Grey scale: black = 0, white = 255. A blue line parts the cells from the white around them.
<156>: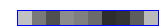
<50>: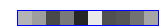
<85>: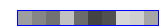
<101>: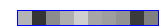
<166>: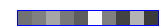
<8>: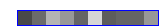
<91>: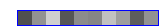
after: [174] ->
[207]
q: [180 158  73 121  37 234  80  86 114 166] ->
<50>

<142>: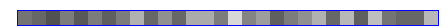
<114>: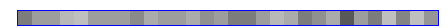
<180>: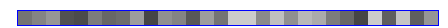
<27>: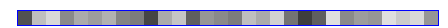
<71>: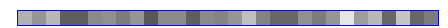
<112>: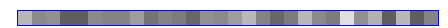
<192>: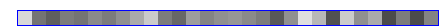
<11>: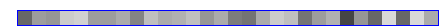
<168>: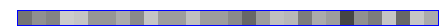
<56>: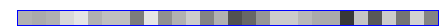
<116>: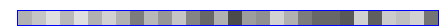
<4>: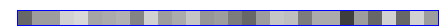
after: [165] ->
[171]
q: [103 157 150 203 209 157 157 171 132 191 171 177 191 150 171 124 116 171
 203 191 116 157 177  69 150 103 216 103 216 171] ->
<11>
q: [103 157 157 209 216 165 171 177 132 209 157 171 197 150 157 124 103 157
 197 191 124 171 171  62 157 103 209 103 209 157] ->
<4>
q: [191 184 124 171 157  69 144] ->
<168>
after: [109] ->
[157]

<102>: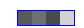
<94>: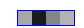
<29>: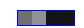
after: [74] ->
[210]
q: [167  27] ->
<94>
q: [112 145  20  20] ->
<29>
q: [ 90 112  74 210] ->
<102>
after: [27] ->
[133]

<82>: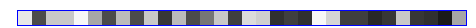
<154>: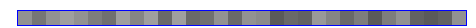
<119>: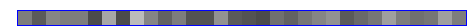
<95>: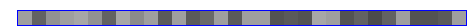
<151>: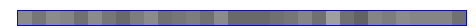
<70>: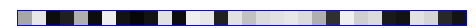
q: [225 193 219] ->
<70>
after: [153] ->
[133]
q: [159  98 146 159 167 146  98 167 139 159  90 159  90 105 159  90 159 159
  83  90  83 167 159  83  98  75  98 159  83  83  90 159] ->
<95>
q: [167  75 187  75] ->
<82>
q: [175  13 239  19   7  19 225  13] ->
<70>
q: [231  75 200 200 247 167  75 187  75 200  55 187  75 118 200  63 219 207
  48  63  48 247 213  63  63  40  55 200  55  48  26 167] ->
<82>
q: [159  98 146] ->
<95>

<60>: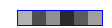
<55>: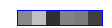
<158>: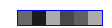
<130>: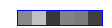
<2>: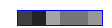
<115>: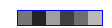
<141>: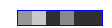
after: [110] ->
[186]
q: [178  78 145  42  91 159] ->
<60>
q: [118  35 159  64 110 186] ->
<115>
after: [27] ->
[171]
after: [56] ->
[131]
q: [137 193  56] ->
<130>

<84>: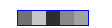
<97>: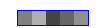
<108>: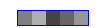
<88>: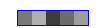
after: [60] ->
[108]
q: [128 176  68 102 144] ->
<97>
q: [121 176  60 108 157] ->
<88>

